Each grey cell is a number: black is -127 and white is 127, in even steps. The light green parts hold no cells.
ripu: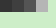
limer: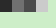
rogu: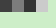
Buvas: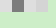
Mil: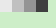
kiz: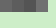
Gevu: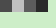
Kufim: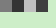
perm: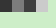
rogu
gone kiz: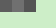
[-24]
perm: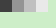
Mil
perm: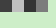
Kufim

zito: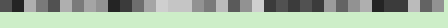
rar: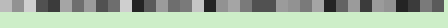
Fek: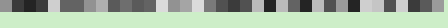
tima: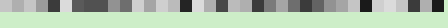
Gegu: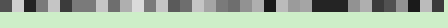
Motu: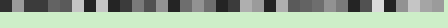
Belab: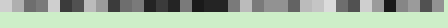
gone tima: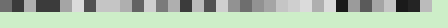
[-56]
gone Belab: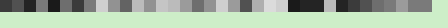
[6]
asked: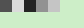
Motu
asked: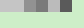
zito
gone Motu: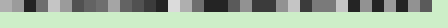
[-79]

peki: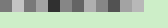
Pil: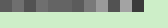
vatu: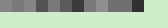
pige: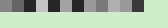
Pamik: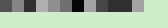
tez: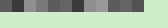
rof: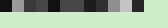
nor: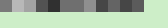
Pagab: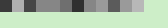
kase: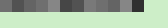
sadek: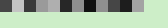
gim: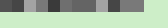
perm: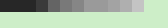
pige
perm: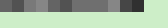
kase

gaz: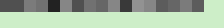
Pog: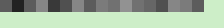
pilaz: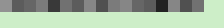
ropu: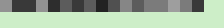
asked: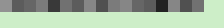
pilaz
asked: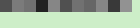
gaz
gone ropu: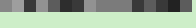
[-47]
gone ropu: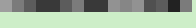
[-82]
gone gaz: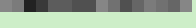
[18]
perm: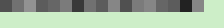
pilaz
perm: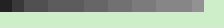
pilaz

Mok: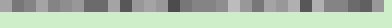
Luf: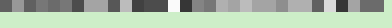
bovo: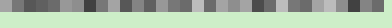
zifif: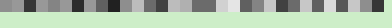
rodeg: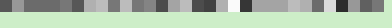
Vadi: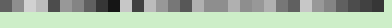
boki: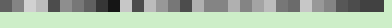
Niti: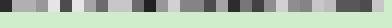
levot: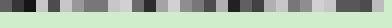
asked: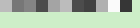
rodeg
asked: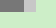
levot
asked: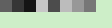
boki

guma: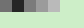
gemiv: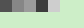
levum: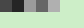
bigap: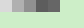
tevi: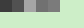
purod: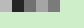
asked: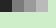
guma
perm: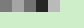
purod
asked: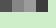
gemiv
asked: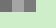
purod

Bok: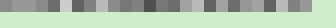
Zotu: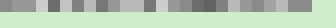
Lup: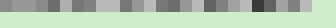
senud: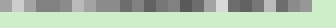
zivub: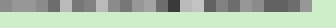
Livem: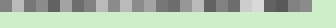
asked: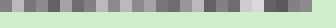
Livem
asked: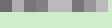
Lup
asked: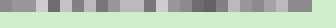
Zotu
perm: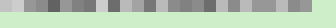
Zotu
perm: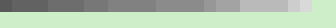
Livem
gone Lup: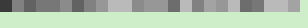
[47]
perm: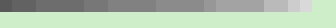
senud

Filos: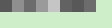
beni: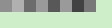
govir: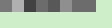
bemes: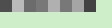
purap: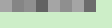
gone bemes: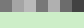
[-49]
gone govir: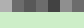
[-7]
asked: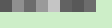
Filos
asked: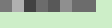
govir
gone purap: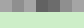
[5]
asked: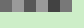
beni

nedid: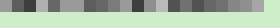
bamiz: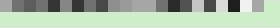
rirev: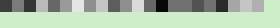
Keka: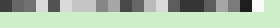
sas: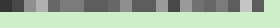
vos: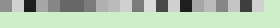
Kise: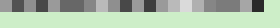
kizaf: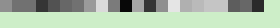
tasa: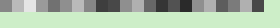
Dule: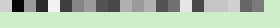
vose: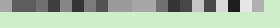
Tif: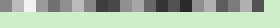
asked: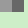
Kise
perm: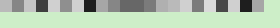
vos
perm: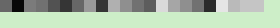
kizaf
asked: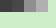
tasa

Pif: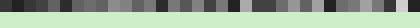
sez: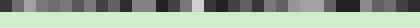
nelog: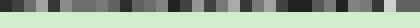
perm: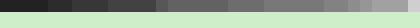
sez
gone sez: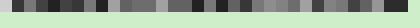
[-40]
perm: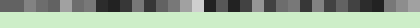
sez
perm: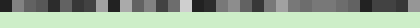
Pif

